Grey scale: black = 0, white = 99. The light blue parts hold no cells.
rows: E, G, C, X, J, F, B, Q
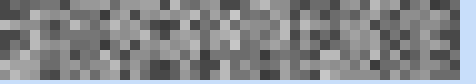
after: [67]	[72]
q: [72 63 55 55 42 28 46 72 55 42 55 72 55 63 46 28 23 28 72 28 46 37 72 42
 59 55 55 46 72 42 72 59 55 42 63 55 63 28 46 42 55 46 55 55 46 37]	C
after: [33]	[28]
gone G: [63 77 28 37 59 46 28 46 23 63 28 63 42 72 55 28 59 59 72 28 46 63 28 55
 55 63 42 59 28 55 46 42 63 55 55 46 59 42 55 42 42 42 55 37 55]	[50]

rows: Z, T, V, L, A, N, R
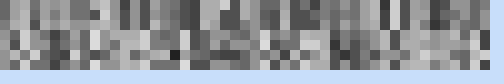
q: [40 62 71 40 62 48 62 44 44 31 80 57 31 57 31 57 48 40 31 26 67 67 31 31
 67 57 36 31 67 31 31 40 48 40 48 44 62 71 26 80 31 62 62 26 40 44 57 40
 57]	T
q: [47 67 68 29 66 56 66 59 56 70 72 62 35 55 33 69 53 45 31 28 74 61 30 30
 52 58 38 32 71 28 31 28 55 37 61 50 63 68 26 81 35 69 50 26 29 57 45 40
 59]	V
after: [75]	[57]
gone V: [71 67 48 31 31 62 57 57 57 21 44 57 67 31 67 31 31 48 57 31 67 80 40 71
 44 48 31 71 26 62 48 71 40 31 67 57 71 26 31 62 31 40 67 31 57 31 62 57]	[52]
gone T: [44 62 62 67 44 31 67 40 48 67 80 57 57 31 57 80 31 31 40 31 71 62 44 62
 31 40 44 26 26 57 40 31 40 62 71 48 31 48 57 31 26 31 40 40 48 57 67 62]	[36]

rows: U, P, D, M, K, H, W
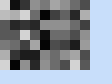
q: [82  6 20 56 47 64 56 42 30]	U
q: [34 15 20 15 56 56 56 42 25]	D
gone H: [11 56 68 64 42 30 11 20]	[52]
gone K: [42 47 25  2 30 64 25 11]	[60]
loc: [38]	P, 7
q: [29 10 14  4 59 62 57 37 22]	D
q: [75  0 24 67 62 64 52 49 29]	U

